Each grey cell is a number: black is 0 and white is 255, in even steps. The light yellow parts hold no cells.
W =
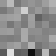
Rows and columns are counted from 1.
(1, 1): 151
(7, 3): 161
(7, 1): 138
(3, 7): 118
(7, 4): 138
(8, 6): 78
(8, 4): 100
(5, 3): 135
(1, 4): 140
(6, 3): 129
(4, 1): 146
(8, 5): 14
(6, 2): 124
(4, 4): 123
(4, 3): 139
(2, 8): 158
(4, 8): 118
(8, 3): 94
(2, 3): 158
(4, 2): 119
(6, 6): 137

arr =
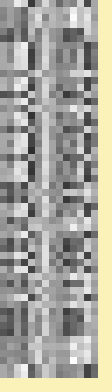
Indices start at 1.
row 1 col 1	164
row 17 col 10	143
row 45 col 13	200
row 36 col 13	208
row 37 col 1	175
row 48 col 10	78
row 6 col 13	177
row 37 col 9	99
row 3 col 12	192
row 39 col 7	211
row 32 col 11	197
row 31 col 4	213
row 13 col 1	182
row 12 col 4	238
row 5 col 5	190
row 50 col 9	172
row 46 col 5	194
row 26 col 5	78
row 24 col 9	119
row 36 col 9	152
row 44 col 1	136
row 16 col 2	158
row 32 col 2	82
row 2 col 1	135
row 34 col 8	174
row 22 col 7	217
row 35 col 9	143
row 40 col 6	205
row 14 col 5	200
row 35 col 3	155
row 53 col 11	141
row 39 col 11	115
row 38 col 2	84
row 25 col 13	74
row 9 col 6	144
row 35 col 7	209
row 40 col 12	196
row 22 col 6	154
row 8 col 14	127

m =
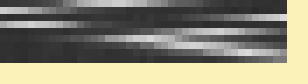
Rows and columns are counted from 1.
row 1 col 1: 53
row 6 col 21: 201
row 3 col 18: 50
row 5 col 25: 118
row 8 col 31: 149
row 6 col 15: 116
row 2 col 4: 184
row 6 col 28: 111
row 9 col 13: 53
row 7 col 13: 59
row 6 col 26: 151
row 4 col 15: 70
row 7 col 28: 210
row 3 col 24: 52
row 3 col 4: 48
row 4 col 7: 195
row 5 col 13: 54
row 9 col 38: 99
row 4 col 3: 196
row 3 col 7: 52
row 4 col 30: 45
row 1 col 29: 81
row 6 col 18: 166
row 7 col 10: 48
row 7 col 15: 63
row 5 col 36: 147
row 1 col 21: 176
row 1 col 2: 56
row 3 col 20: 54
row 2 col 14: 66
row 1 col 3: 57
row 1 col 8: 76
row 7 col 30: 194
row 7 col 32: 179
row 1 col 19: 194
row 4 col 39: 51
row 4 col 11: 135
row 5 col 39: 111
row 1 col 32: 58

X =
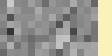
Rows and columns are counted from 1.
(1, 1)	126
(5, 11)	72
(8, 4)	140
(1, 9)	137
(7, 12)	161
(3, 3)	142
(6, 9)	191
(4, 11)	121
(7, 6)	143
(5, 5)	129
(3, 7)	141
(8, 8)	128
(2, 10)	157
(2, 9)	145
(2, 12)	143
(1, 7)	109
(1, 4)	132
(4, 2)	165
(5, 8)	114
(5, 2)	53
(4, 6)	140
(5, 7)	145
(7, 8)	150
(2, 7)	142
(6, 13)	95
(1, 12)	135
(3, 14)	160
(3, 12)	137
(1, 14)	103
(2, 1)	130
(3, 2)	83
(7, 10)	132
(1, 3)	137

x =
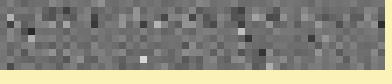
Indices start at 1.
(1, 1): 112
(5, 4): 79
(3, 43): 109
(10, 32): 108
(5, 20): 110
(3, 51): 93
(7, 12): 105
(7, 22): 110
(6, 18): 131
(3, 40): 78
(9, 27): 88
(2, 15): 105
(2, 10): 65
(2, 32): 116
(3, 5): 101
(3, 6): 135
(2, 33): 106
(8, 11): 119
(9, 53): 106
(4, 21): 63
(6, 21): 96
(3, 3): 105
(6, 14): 103
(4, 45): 112
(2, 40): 88
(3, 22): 121
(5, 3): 115
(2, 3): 119
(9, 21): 214
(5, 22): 109
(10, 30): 123
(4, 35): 64
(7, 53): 105
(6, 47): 149
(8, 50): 116
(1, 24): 104
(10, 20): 100
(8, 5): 126

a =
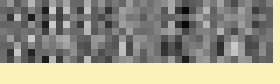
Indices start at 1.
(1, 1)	117
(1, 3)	89
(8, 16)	98
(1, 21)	132
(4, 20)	135
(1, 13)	172
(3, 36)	126
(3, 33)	146
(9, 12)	82
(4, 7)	29
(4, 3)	107
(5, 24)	148
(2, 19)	146
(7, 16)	94
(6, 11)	120
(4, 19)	144
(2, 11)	109
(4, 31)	98
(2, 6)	102
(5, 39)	119
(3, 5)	28
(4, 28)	79
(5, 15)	114
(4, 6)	100
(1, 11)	104
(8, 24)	52
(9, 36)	145
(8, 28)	134
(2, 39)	95
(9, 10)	142
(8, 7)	107
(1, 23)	129
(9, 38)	103
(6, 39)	121
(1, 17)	120
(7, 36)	73
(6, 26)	71
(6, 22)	121

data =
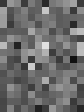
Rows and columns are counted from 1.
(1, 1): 55
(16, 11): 71
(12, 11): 76
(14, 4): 81
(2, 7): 198
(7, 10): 148
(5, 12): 188
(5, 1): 87
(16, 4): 109
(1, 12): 58
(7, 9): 101
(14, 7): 86
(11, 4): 84
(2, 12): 141
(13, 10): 131
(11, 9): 109
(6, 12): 68
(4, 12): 110
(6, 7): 114
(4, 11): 40
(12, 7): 172
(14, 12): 70
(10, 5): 203
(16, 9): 113
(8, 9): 108
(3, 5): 86
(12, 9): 116
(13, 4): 89
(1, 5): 122
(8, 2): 110
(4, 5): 122
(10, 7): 103
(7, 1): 186
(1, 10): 146
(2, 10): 129
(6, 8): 107

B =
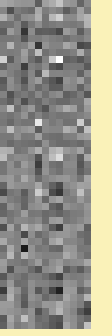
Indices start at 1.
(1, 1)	167
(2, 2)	80
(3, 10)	139
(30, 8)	100
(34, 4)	73
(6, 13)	136
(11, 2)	128
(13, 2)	140
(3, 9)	207
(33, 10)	153
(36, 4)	26
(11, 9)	132
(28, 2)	117
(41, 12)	125
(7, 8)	131
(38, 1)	157
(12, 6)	156
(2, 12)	161
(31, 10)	113
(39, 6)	84
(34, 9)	150
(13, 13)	132
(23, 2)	131
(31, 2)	116
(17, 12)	128
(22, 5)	148
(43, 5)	146
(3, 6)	176
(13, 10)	138
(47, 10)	164
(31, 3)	125
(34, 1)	139
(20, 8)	111
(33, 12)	154
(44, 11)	140
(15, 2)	94
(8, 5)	120
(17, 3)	126
